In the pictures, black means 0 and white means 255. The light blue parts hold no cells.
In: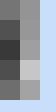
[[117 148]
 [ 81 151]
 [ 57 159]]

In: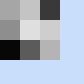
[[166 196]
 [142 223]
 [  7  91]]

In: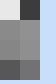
[[232  60]
 [138 145]
 [134 143]]

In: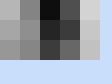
[[182 132]
 [166 143]
 [151 134]]

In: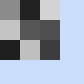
[[138  33]
 [196  86]
 [ 31 191]]

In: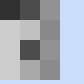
[[ 48  76]
 [204 193]
 [204  76]]

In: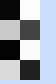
[[  7 252]
 [202  67]
 [  3 251]]
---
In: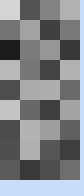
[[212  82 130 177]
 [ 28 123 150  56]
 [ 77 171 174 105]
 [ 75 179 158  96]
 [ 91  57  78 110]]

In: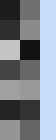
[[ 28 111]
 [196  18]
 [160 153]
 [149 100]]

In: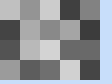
[[192 148 204  64 130]
 [ 83 185 211 105 105]]

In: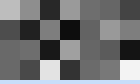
[[189 142  40 154 110 102  68]
 [105 110  24 160 102  91  20]]

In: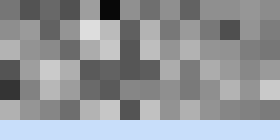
[[118  83 104  81 158   8 144 111 143  98 143 143 150 140]
 [179 147 138 106 172 199  86 190 148 178 148 146 126 119]
 [ 52 130 183 157 106  90 134 131 143 122 143 179 148 201]]

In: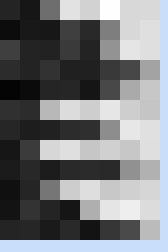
[[ 36  22 110 226 210 254 216 217]
 [ 63  35  34  58  35 147 229 223]
 [  4  11  37  38  21  72 170 199]
 [ 38  29  33  44  47 141 231 224]
 [ 27  40  28  41  43  41 145 177]
 [ 19  51  36  21 175 229 238 220]]

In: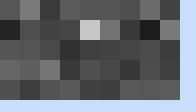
[[ 86 122  58  91  85  85  78 107  67]
 [ 85  84  73  49  64  67  69  75  60]
 [ 80  62  83  89  65  63  89  87  92]]

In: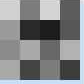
[[209 124 212  93]
 [139 169 104 177]]
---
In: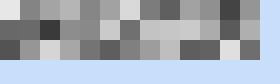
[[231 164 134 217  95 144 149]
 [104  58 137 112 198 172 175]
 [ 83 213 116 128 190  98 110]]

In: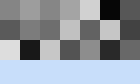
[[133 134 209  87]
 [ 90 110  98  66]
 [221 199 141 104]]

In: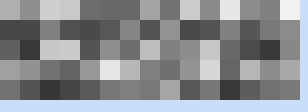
[[175 207 109 104 113 138 139 241]
 [ 71 127  74 133 146  84  86 139]
 [ 96 199  84 110 129 199  76 136]
 [160 114 152 183 112 214 182 168]
 [114  55  90 128 165 119  93 121]]

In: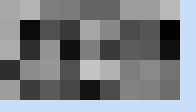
[[169 125  99 157 184]
 [165  80 165  75   2]
 [172 147 126  92  16]
 [ 46 150 195 126 115]
 [156  91  19 131 108]]

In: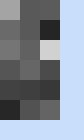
[[164  91]
 [106  37]
 [117 209]
 [ 85  75]
 [ 66  56]
 [ 39 100]]

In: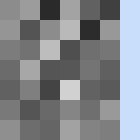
[[140  42  97]
 [149 140  44]
 [124 189 111]
 [107  85 116]
 [ 97  68  98]
 [121 105 111]
 [143 101 131]]

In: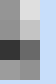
[[149]
 [145]
 [ 52]
 [156]]

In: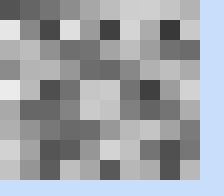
[[ 84 116 167 206 196]
 [230  72 155 212  56]
 [177 145 115 189 113]
 [139 182 109 136 190]
 [235  79 198 115 157]
 [169 103 202 128 116]
 [175 120 109 185 163]
 [210  85 150 193  80]
 [194  93 167 183  83]]
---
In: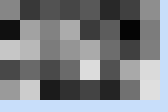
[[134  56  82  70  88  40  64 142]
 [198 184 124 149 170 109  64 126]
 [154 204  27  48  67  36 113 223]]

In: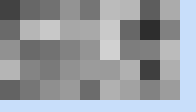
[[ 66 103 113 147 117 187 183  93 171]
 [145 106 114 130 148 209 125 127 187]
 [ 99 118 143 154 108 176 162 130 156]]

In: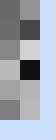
[[104 146]
 [134 210]
 [162 180]]

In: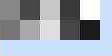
[[135  71 199  58 252]]

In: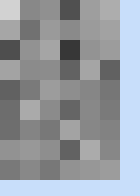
[[210 136 144  80 158 173]
 [ 78 146 165  55 147 156]
 [ 97 122 156 142 134 118]
 [110 132 120 163 135 130]
 [121 136 120 146 151 156]]

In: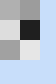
[[176 156]
 [161 230]]

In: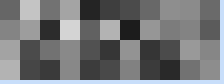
[[102 196 114 164  36  62  75 104 142 139 106]
 [163  75 114 137  81  54 147  53  75 153 134]]

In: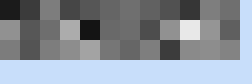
[[ 27  59 125  70  86 101 111  97  81  54 126 111]
 [124  84 125 141 163 118 102 126  60 138 141 131]]

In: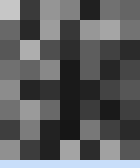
[[198  58 149 130  32 113 101]
 [ 87 174  78  45  93  65  43]
 [140  37  49  26  34  67  86]
 [ 62 124  34  22 120  64  42]]
